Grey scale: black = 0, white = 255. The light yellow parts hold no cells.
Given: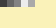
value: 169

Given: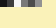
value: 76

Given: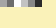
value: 135

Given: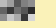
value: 142

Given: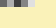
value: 224

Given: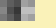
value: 148

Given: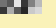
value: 129

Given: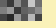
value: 199

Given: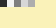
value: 173
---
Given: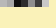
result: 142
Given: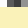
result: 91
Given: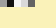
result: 245
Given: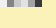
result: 226
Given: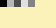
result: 77
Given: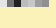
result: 199
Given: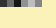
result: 145
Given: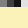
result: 64
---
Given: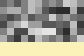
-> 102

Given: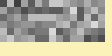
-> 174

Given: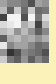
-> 218

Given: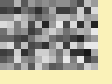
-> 166

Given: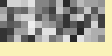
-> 63

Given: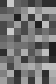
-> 114

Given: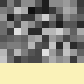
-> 97
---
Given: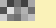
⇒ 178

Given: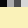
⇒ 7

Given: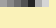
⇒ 161

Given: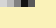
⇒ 213

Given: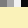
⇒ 124

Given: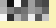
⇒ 170

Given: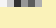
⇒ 245

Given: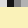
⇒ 220

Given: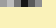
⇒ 158
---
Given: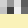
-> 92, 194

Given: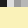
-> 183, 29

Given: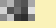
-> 168, 138

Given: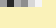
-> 245, 158

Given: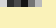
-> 187, 214

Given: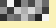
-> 106, 47

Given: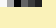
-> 33, 249
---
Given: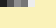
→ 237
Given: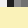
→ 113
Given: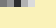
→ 219
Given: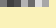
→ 167
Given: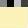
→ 64
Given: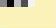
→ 243
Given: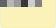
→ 129
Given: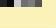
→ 83
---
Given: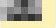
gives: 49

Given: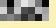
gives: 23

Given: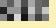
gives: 64

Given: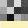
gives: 178

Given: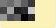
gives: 1

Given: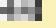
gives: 169

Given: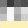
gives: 165

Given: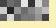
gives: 148

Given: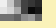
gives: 153
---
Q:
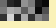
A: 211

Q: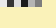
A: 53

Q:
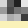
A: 171

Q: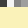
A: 244

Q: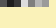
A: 30

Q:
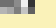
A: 166

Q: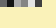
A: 20

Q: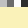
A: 107
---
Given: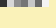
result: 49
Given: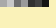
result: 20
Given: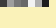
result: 28
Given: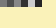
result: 37
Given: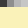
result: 58
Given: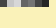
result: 37
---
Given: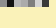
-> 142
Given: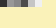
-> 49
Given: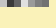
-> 196
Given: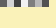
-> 96
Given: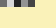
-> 109
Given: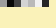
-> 157
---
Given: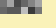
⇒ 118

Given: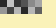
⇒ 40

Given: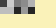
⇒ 65

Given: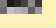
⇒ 122

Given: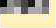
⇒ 4

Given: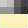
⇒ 203

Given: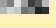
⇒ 158

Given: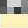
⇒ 79
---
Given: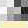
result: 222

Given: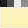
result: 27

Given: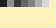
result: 30

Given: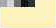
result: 167

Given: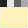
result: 34

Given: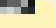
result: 70

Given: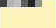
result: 64

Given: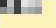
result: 49
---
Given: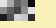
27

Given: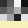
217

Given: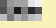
188

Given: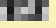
187

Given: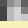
67

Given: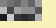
30

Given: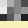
46
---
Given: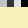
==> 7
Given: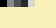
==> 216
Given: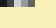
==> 99
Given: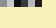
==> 29
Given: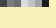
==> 27
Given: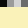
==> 107
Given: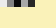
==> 39
